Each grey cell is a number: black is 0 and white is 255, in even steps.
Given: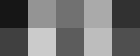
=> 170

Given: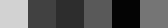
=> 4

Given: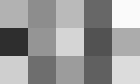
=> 103

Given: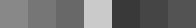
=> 69

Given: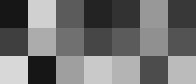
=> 152

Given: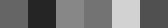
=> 210

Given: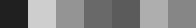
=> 174

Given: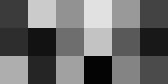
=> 153

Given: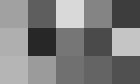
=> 132
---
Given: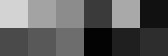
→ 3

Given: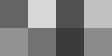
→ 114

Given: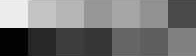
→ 102

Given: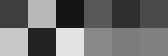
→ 136

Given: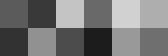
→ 28

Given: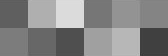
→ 160

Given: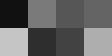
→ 46

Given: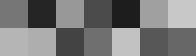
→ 194
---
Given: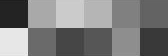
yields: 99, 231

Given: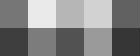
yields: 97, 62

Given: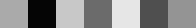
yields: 148, 170

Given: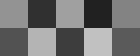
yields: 131, 82

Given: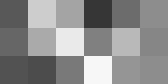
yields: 141, 82

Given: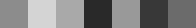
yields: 107, 140
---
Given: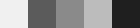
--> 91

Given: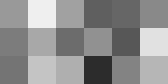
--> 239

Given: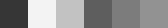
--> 243

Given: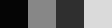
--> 135

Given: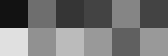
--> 110

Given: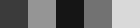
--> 149

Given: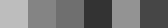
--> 132

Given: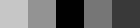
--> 147
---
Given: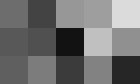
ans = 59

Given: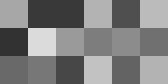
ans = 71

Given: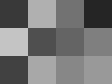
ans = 135

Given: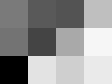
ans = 207

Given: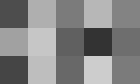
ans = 104

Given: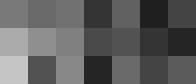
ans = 136
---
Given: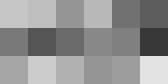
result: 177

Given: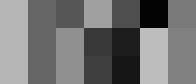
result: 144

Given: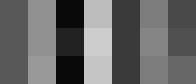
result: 9

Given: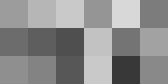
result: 87

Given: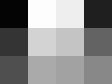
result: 162

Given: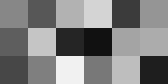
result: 241

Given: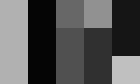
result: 80
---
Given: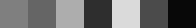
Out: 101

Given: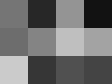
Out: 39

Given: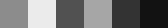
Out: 235

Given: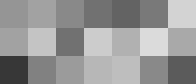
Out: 162

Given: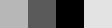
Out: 90

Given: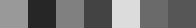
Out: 38

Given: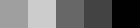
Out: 204

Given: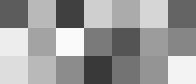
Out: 185

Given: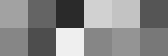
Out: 100
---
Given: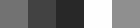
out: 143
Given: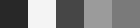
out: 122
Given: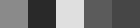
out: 70
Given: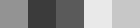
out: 199
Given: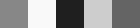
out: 100
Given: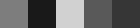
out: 54
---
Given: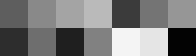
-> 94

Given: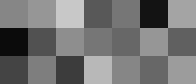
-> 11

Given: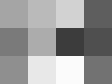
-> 122

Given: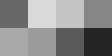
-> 104

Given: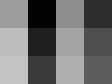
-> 189

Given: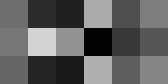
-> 118

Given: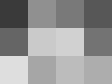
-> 101

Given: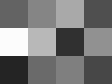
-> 252

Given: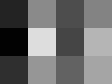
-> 2
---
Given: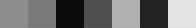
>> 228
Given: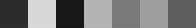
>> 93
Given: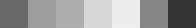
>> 51
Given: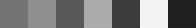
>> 32
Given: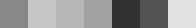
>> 226
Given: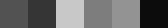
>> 12
